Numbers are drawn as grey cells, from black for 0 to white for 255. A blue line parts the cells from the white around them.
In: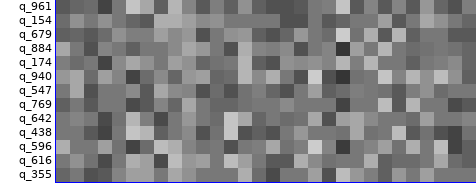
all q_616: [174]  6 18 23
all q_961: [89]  1 11 18 22 24 26
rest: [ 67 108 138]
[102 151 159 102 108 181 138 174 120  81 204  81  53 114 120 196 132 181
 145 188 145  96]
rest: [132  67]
[108 138 102 151 159 102 108 181 138 174 120  81 204  81  53 114 120 196
 132 181 145 188 145  96]
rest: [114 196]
[ 81  96  81 120 151 120 120 114 167 114 120 188  89 114  81  67 114]
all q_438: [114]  12 21 23 27 30

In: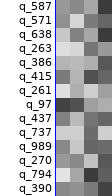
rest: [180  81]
[102]
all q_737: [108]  3
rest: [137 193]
[88]

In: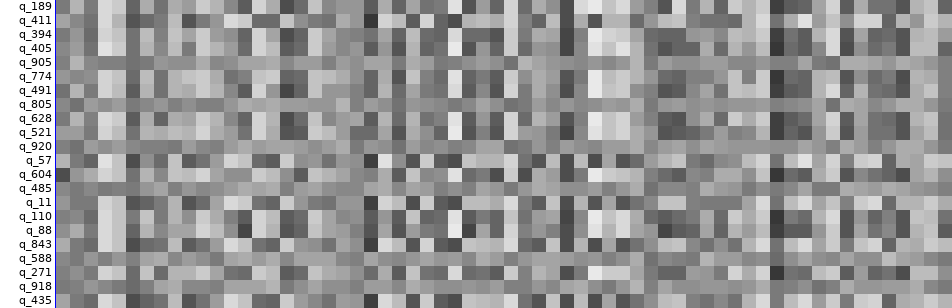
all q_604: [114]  6 59
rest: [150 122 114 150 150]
[ 63 211 188  77 203  92  77 188 188 172 217 122  92 195  77 180  84 164
  84 114 136 195 195 128 122 122 122 164 217 114 188 217 164 195 128 203
 217 107 180 180 203 172]
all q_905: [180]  2 34 42
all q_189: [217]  4 38 41 45
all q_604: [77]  1 32 34 37 61
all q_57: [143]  7 18 22 25 49
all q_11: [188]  25 30 31 53

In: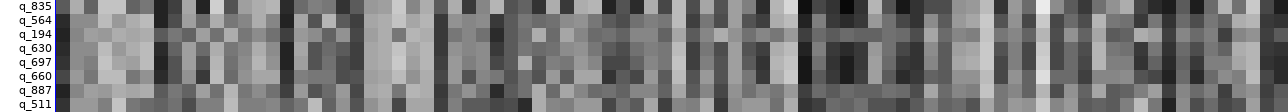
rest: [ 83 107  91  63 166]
[173 195 166 181  57 146 134 140  57  91 119 107 113 140 146 119  91  77
 113 127 119 187  63 119  77 159  83  63 173 187  35 127  57  43  57 153
 113  71  51 140  91 159 166 201  83 127  71 201  71 107  77 181 119 113
  57 119  51 107  77 119  99 173 181  57  51]
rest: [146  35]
[159  83 113  77  63 166 173 201 159 181  63 153 127 140  71  91 173  91
 127 119 153 134  71  71  99 134 119 195  63 127  83 159  91  51 181 195
  23 113  51  29  57 159 107  57  51 134  91 166 173 201  71 127  71 207
  71 107  71 181 127 127  51  99  43  99  57 127 127 166 181  51  43]
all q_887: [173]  5 7 24 27 35
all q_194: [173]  5 7 13 24 27 35 48 78

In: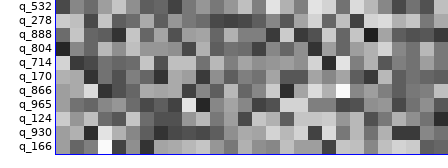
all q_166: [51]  7
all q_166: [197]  11 21
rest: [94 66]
[227  38 135 164 135  66  81 211 211 127 127  73  81 143 150  73 114 143
  87]

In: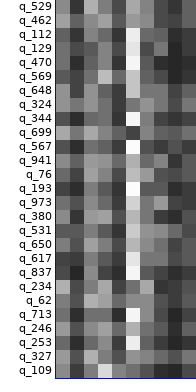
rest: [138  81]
[60 89]
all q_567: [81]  1 7 9
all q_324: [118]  2 6 8 10

